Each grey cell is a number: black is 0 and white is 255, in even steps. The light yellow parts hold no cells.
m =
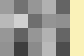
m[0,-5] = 157
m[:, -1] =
[100, 144, 101, 77]
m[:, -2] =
[177, 148, 178, 185]
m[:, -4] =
[114, 208, 98, 62]
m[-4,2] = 150

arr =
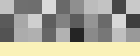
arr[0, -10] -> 195
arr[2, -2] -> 191
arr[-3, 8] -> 70
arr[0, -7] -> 218
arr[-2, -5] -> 92
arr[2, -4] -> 138
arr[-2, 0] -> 90
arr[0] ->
[195, 111, 110, 218, 105, 143, 188, 195, 70, 201]

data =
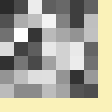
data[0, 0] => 43
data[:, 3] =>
[95, 244, 186, 231, 161, 223, 188]
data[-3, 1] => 118
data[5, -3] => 148
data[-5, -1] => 193
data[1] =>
[81, 172, 191, 244, 130, 62, 191]
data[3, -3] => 210
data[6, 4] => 164
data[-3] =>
[49, 118, 73, 161, 210, 236, 113]
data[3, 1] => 66
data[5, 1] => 190
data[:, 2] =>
[236, 191, 53, 94, 73, 222, 138]

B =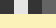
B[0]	54
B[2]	52
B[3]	100

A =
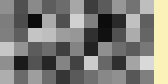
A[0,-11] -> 144
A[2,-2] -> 172
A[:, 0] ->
[144, 125, 127, 199, 143, 174]
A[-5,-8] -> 171
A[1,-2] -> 193
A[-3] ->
[199, 147, 92, 109, 63, 132, 34, 144, 109, 92, 120]
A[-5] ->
[125, 76, 11, 171, 80, 209, 127, 12, 41, 193, 95]
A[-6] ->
[144, 80, 138, 93, 108, 167, 61, 91, 151, 115, 190]
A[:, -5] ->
[61, 127, 48, 34, 203, 112]
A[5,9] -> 87
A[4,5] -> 66
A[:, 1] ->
[80, 76, 94, 147, 27, 107]
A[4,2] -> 83
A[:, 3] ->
[93, 171, 190, 109, 38, 108]
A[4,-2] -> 164

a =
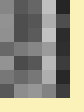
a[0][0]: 134
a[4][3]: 185
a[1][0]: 146
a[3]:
[104, 122, 134, 155, 47]
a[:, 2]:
[102, 86, 91, 134, 87, 119, 150]
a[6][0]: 88
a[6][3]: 130
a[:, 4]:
[37, 78, 44, 47, 60, 40, 61]
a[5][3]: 174

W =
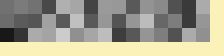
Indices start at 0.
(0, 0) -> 113
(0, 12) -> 81
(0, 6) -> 68
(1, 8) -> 84
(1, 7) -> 151
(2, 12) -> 82
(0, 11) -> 138
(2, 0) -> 24
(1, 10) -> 188
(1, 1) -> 91
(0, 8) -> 152
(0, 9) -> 89
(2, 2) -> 171
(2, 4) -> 204
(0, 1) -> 123

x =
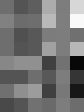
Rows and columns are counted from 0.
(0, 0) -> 110
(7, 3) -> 106
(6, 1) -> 143
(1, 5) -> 249
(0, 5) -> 215
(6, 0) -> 112
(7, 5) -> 109
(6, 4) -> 120
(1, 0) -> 129
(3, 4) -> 125
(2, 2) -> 88
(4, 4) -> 114
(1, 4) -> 126
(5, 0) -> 84
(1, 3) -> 185
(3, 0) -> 110

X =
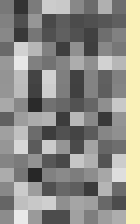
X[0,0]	120
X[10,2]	91
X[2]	[136, 56, 118, 80, 96, 81, 65, 110, 129]
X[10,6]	163
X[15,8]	173
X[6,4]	125
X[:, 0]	[120, 129, 136, 105, 152, 148, 149, 169, 96, 160, 150, 132, 172, 136, 101, 140]
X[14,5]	165
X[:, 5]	[136, 75, 81, 144, 173, 65, 64, 82, 184, 68, 74, 198, 125, 94, 165, 161]
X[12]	[172, 117, 39, 129, 138, 125, 141, 167, 222]
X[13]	[136, 203, 157, 80, 103, 94, 59, 181, 106]
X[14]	[101, 191, 200, 207, 143, 165, 159, 104, 76]
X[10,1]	215
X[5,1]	189
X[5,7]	96
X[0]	[120, 51, 123, 204, 201, 136, 107, 176, 109]
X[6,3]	205
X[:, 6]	[107, 80, 65, 63, 143, 131, 131, 102, 136, 91, 163, 176, 141, 59, 159, 126]
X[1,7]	86
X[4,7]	210
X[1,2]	150
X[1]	[129, 79, 150, 73, 93, 75, 80, 86, 95]
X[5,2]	68
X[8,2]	172
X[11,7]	84
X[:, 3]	[204, 73, 80, 129, 114, 209, 205, 113, 178, 61, 203, 87, 129, 80, 207, 76]

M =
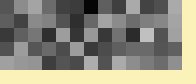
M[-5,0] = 85
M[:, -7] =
[5, 104, 152, 58, 173]
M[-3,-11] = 118
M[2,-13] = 57
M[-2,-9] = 76
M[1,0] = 94
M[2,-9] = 157
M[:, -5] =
[63, 139, 114, 95, 170]
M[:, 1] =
[140, 66, 96, 156, 151]
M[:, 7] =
[95, 163, 56, 76, 82]
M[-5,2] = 164
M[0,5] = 60
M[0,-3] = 67
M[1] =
[94, 66, 138, 130, 83, 46, 104, 163, 139, 108, 127, 135, 164]
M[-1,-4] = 141
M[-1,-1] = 143
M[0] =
[85, 140, 164, 107, 65, 60, 5, 95, 63, 170, 67, 79, 170]
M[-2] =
[81, 156, 86, 106, 76, 156, 58, 76, 95, 106, 106, 85, 96]

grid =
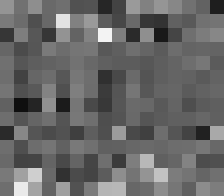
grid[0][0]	148
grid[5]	[110, 66, 102, 109, 87, 119, 110, 48, 73, 106, 84, 95, 100, 98, 90, 99]
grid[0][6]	83
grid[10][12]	109
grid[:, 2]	[142, 79, 87, 86, 94, 102, 89, 36, 101, 85, 109, 68, 207, 164]
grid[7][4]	27
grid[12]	[121, 161, 207, 105, 49, 75, 68, 92, 142, 116, 148, 194, 124, 116, 101, 112]
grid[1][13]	89
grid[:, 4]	[111, 227, 147, 109, 102, 87, 80, 27, 84, 82, 97, 73, 49, 159]
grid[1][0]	122
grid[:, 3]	[105, 104, 54, 122, 98, 109, 131, 144, 112, 75, 117, 100, 105, 99]
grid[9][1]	135
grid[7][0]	97
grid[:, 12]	[135, 97, 69, 109, 100, 100, 102, 100, 96, 85, 109, 102, 124, 118]
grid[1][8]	71
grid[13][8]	183
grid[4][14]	119
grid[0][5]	81
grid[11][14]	77
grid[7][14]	91
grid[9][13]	67
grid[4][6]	104
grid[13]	[110, 234, 164, 99, 159, 82, 123, 181, 183, 103, 108, 141, 118, 96, 140, 125]
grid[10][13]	110
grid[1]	[122, 108, 79, 104, 227, 129, 154, 93, 71, 105, 55, 51, 97, 89, 113, 116]
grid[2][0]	54
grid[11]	[105, 67, 68, 100, 73, 100, 69, 111, 59, 126, 184, 96, 102, 131, 77, 80]
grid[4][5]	114
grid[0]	[148, 113, 142, 105, 111, 81, 83, 38, 67, 154, 129, 149, 135, 113, 98, 30]
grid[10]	[110, 79, 109, 117, 97, 121, 112, 96, 97, 103, 106, 103, 109, 110, 119, 104]
